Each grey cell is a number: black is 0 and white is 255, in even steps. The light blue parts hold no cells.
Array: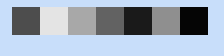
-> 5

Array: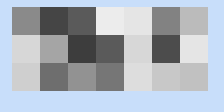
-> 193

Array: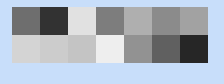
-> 38

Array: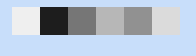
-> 219

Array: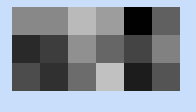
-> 84

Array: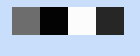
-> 38
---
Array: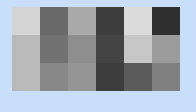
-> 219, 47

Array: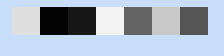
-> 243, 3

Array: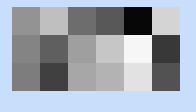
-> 246, 7

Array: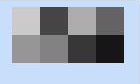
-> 203, 22

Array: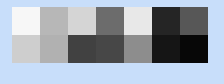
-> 247, 7

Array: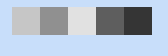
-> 225, 53

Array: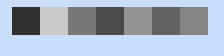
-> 201, 48

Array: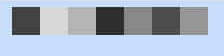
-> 216, 45

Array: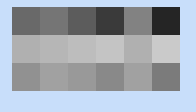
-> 202, 37

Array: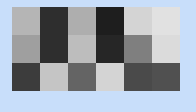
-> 225, 30
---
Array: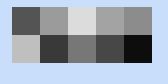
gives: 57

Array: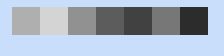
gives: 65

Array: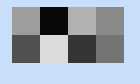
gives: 53

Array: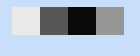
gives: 87

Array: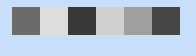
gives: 70

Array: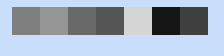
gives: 64

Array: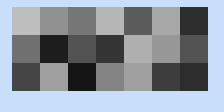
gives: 29

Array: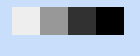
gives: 49
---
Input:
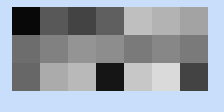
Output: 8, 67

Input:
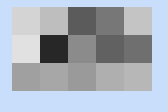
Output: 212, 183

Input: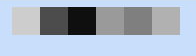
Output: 205, 177

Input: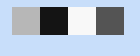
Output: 183, 84

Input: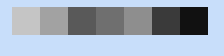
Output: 197, 17

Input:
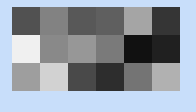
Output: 81, 177

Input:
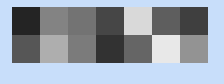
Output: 36, 147

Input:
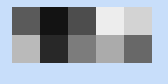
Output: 90, 104
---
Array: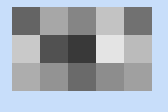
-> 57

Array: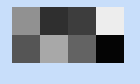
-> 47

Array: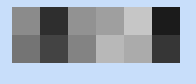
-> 159

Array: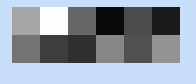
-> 10

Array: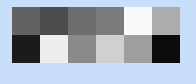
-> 123

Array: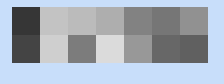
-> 130

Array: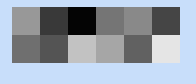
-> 117
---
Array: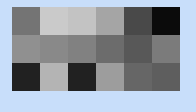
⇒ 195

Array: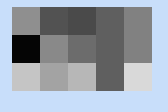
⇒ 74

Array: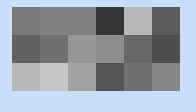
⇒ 128

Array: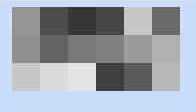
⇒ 55

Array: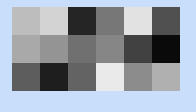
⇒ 37

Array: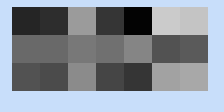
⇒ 155

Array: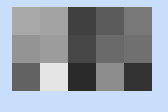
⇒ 64

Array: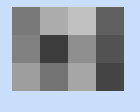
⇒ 193
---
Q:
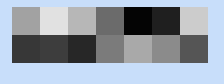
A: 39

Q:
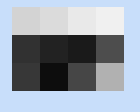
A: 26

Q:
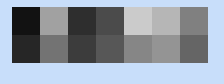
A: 60

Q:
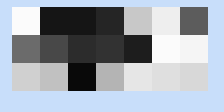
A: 44

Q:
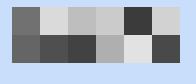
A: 66

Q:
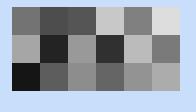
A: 153
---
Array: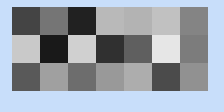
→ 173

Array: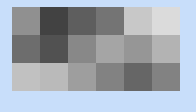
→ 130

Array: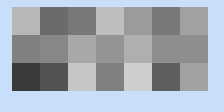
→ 206

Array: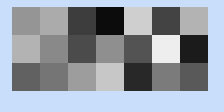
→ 40

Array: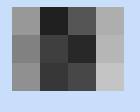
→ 55

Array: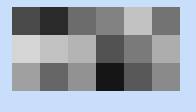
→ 21

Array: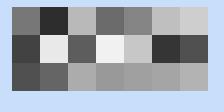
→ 159

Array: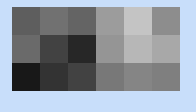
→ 120
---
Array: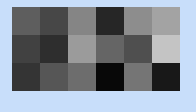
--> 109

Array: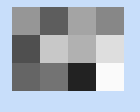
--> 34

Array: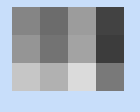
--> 219

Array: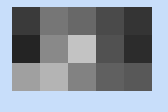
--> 130

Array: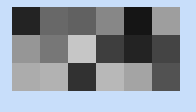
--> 49

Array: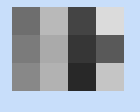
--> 40

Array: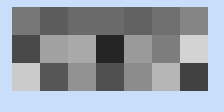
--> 146

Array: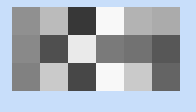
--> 71

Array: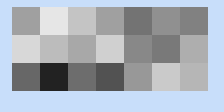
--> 109

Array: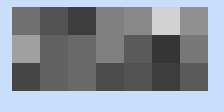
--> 105
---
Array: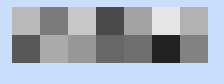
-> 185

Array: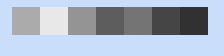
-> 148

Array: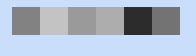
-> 154

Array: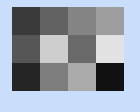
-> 170

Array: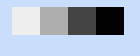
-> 68

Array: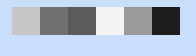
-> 154

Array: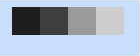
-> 62

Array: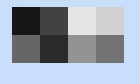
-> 147

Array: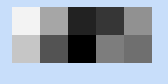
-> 166
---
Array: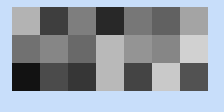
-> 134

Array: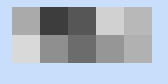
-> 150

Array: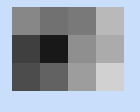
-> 143

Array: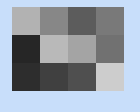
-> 164

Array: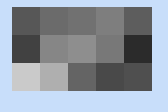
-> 120

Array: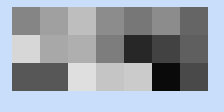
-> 66

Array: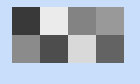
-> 217

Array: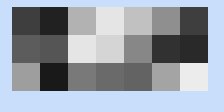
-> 49
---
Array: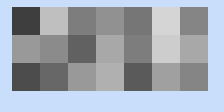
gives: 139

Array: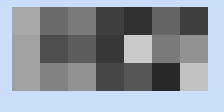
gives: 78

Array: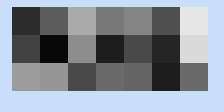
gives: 8

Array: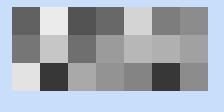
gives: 198

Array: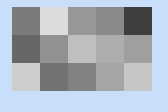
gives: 145

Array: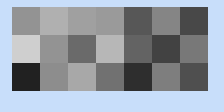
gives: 147
